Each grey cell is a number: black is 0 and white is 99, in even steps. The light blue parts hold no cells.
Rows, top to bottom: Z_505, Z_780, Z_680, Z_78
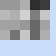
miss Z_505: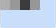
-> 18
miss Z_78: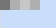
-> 40
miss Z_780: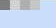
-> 72
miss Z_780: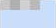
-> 49
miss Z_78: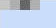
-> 45

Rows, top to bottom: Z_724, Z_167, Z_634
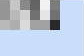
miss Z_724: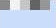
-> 48
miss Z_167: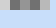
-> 89
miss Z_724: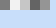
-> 53
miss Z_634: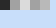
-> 68

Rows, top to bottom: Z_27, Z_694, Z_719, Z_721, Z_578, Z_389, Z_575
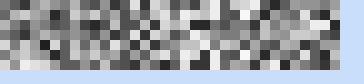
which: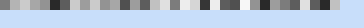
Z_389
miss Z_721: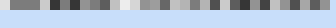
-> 53
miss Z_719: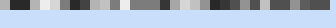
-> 44

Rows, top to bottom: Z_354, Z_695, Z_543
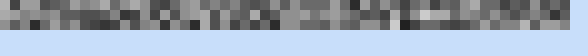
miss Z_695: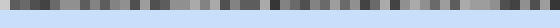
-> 46
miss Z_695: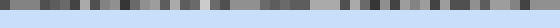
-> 46

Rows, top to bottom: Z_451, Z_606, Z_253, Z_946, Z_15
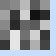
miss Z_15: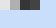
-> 31
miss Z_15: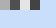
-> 21
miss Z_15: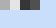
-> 26

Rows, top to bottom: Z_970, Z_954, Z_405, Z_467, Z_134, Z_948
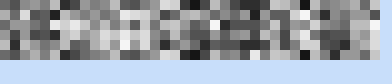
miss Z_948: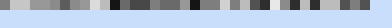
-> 68
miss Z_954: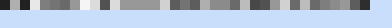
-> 63
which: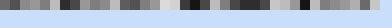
Z_970
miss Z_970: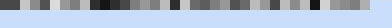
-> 23

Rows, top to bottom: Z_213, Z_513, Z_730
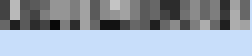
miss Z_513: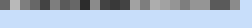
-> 44
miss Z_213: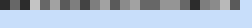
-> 31
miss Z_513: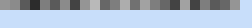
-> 22

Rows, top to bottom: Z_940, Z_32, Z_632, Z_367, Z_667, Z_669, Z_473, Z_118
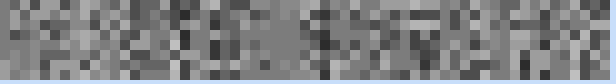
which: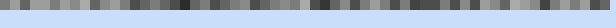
Z_32
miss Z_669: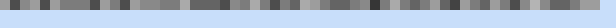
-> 34
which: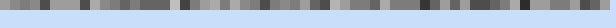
Z_473
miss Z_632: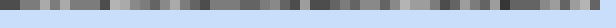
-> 43
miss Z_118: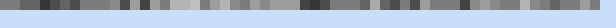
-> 57

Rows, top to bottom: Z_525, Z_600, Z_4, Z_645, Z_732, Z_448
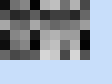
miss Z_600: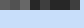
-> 19
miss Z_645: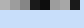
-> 57
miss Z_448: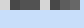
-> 78

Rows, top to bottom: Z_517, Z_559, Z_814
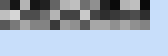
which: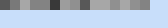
Z_814
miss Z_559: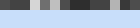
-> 78
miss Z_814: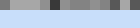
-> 61

